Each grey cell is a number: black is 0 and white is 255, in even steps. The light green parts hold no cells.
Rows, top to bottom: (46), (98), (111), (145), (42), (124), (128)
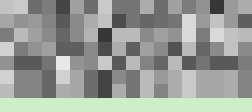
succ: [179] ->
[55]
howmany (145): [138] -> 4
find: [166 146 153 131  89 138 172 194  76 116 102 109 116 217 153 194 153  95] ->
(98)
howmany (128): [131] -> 4
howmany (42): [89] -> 6

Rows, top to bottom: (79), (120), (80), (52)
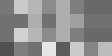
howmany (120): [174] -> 2
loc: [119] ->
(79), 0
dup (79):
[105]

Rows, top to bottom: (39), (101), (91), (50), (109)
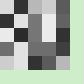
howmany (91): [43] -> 1
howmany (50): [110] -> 3
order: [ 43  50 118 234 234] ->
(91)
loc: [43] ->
(91), 1
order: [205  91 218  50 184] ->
(39)

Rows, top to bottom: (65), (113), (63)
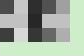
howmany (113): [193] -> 4
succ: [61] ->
[216]

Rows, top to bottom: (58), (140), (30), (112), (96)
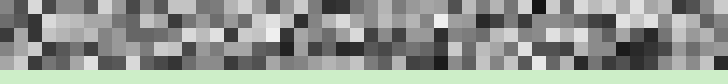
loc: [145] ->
(112), 50
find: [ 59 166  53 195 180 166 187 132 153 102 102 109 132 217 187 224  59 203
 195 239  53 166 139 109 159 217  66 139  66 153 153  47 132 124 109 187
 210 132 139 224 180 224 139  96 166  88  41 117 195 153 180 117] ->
(30)
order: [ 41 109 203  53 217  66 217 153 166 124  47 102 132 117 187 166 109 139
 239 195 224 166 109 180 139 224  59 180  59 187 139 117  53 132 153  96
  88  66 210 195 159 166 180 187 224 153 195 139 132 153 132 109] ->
(140)

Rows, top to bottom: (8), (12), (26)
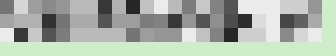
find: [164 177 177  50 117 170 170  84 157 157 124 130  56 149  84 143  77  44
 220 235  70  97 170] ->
(12)
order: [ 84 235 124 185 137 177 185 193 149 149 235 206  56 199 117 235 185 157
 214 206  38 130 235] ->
(8)
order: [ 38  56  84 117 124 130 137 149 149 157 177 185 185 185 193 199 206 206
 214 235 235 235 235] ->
(8)

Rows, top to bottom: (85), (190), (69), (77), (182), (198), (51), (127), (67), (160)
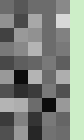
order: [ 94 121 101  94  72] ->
(182)
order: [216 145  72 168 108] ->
(190)
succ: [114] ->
[108]

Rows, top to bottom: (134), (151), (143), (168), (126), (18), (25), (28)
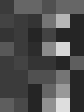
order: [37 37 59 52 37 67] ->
(143)
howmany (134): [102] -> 4
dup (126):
[52]
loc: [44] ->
(168), 2

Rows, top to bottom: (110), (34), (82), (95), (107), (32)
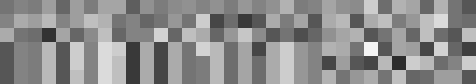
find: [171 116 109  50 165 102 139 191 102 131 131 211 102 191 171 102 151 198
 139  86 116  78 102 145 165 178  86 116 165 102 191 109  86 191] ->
(82)
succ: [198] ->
[139]
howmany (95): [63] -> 1
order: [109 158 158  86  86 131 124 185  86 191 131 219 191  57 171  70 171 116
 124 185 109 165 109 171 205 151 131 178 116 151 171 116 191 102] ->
(32)
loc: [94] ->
(110), 9

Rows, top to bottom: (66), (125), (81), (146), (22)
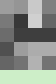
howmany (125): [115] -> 0
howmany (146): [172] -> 2
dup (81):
[62]
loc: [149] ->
(66), 1
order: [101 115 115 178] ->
(22)

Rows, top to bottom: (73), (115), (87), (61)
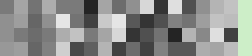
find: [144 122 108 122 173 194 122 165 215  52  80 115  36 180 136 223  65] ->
(87)
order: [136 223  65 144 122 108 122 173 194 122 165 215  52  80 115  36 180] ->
(87)
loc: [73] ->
(61), 5

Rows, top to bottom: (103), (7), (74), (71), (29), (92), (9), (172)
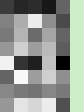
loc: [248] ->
(92), 1
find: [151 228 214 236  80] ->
(172)
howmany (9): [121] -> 2
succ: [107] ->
[165]
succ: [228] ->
[214]

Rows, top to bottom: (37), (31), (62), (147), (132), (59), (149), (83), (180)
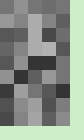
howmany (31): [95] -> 1
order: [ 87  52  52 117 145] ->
(132)
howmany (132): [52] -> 2
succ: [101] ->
[132]
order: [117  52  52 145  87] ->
(132)
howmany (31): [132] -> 2
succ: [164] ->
[95]

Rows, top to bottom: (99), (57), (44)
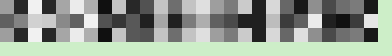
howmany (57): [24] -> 0
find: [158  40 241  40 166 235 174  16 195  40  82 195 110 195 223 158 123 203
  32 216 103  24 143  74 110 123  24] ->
(99)

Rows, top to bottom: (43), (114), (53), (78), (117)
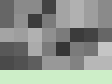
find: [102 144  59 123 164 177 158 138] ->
(114)
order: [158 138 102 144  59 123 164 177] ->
(114)
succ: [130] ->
[183]

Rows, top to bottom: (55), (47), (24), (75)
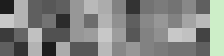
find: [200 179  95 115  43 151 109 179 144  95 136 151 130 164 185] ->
(47)
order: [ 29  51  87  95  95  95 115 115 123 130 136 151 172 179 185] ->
(55)

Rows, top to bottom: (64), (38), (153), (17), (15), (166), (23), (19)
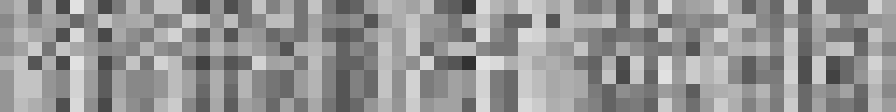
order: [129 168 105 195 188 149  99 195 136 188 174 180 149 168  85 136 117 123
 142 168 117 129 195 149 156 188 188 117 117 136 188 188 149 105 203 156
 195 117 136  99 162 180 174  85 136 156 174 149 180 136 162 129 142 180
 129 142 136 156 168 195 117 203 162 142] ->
(17)
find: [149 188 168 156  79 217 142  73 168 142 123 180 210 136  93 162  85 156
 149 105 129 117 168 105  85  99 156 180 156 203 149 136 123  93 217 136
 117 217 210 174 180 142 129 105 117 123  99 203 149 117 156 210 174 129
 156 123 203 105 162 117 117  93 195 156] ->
(153)
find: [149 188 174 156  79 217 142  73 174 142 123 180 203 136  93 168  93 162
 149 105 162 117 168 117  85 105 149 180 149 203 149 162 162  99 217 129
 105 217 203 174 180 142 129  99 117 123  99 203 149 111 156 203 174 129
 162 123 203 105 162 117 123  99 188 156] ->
(19)
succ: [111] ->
[156]
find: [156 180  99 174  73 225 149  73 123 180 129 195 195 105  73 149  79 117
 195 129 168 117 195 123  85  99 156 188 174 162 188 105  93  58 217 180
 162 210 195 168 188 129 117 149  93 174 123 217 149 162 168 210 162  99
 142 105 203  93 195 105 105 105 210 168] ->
(64)

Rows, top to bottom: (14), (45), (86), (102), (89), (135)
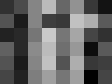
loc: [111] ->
(102), 4
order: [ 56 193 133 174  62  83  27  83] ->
(89)

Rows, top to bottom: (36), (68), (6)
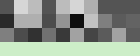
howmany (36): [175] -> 1
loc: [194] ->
(68), 6
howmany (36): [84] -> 5
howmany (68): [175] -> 2

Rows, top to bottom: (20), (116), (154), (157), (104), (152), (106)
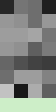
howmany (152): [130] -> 1
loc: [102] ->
(104), 0
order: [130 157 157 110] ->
(152)
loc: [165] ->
(154), 2
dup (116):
[151]
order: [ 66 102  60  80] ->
(104)

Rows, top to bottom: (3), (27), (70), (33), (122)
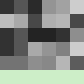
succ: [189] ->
[169]
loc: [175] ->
(27), 3
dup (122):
[115]
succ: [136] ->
[182]
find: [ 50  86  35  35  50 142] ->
(70)
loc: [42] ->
(3), 2

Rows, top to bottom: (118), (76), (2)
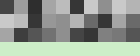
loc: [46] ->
(118), 2
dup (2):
[85]
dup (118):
[201]
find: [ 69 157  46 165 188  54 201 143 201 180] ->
(118)
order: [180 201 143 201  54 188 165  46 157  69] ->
(118)
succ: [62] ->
[85]
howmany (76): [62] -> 0

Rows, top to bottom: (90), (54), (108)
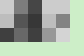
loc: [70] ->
(90), 2
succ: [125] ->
[70]
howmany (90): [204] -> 3

